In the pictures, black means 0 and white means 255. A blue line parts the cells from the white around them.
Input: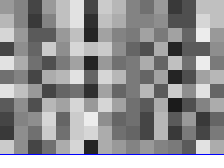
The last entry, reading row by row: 172
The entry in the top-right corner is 192
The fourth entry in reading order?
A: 153
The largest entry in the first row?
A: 226
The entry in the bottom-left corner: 203
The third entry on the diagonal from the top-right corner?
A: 101
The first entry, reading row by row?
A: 153
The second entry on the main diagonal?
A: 131
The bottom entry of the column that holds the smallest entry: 122
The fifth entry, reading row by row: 192
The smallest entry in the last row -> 36
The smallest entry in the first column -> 57
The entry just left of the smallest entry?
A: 172
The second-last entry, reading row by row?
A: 226
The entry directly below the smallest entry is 90
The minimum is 27
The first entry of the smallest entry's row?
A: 90
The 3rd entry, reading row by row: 69

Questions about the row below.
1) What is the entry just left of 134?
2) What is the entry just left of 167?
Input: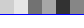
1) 50
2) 114

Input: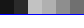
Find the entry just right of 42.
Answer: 194
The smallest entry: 21
